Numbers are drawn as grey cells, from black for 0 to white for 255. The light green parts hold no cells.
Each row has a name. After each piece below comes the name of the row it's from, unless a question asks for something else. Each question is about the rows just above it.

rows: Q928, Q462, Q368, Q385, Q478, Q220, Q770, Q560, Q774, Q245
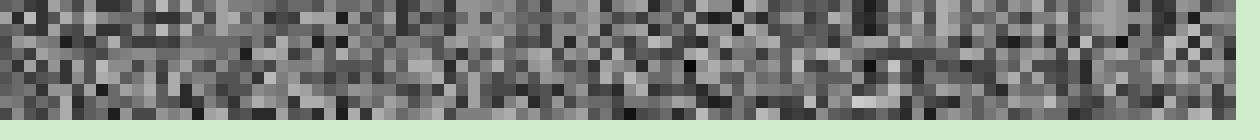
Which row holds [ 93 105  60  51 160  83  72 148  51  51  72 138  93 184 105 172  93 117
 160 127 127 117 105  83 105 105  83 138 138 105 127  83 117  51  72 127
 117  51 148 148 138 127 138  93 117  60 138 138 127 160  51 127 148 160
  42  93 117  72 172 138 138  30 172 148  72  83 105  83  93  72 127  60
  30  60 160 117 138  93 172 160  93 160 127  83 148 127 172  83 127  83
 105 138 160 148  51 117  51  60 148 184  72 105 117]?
Q368
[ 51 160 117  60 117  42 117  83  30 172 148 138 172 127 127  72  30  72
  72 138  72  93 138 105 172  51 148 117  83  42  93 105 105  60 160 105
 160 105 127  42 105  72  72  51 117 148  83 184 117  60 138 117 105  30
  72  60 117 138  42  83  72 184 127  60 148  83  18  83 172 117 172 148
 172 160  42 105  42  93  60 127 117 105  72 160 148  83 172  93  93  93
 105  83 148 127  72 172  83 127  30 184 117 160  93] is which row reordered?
Q385
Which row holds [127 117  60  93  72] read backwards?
Q462
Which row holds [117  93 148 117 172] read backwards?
Q245

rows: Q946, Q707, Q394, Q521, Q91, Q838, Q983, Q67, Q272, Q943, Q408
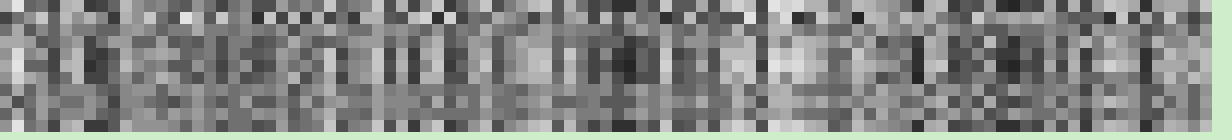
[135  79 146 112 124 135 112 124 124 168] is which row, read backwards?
Q394
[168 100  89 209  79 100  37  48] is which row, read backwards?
Q838
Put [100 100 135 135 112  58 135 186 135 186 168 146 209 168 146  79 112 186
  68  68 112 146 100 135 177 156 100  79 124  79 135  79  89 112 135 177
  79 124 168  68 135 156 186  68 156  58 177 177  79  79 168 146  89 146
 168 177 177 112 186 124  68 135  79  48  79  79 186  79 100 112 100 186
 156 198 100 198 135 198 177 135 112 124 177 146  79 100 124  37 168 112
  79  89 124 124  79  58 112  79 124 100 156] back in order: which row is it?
Q983
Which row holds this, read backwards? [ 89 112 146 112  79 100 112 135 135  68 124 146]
Q272
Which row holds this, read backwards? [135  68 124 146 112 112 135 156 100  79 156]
Q943
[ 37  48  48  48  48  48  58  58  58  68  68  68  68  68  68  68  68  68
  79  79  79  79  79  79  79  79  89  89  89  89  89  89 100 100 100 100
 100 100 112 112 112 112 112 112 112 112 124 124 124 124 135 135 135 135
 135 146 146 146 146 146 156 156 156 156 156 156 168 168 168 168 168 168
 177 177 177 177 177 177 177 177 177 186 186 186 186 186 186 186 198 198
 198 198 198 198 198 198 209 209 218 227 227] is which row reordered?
Q946

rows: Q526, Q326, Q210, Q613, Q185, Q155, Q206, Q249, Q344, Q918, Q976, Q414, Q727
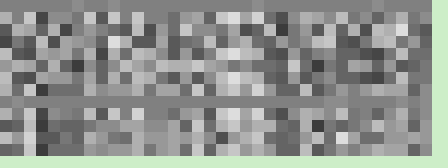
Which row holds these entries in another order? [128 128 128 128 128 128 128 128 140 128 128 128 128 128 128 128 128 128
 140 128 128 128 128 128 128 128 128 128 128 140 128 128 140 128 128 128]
Q526
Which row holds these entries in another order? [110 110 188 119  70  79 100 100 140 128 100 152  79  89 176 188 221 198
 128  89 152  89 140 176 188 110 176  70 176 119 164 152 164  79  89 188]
Q185
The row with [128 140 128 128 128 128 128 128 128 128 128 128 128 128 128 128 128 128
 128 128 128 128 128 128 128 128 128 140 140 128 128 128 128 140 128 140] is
Q344
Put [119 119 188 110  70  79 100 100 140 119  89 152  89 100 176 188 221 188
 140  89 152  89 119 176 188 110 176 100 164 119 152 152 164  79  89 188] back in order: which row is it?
Q206
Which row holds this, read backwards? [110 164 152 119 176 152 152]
Q727
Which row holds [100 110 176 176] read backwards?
Q976
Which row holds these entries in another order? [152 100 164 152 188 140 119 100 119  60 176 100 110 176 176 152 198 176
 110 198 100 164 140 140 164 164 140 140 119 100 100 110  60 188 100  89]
Q976

